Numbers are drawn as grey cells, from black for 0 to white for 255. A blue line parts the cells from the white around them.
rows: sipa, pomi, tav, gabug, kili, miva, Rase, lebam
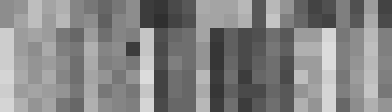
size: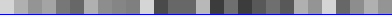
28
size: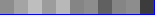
11
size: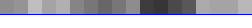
18
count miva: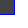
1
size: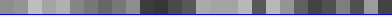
28

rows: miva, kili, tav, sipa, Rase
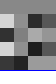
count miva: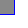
4
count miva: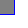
0
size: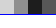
4
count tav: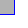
0
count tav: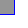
1

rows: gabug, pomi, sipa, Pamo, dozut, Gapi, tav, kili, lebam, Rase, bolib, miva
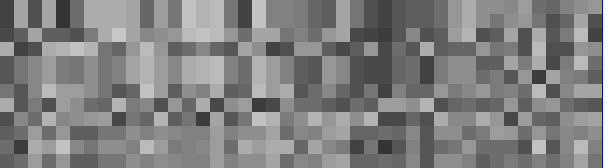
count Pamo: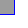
0
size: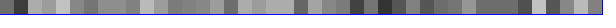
43
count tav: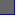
5
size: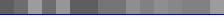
16

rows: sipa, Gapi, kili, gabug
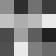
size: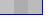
3
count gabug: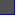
1

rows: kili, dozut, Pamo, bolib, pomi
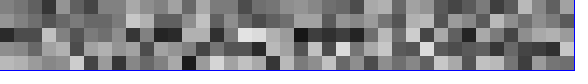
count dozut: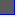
3
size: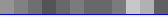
12
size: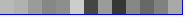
13
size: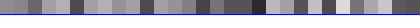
30
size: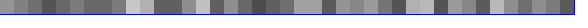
41
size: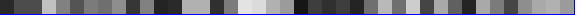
41

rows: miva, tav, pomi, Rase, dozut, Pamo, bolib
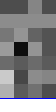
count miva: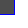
3
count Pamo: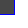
1
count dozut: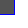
0
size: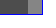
3
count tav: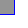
0

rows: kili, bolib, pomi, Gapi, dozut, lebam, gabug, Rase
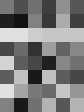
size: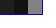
3
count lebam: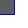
2
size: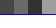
4
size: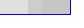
5
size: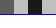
4
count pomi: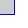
1

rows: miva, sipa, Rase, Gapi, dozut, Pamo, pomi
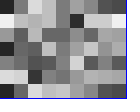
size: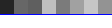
8
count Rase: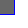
3
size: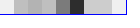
9
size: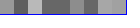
9
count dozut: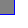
3

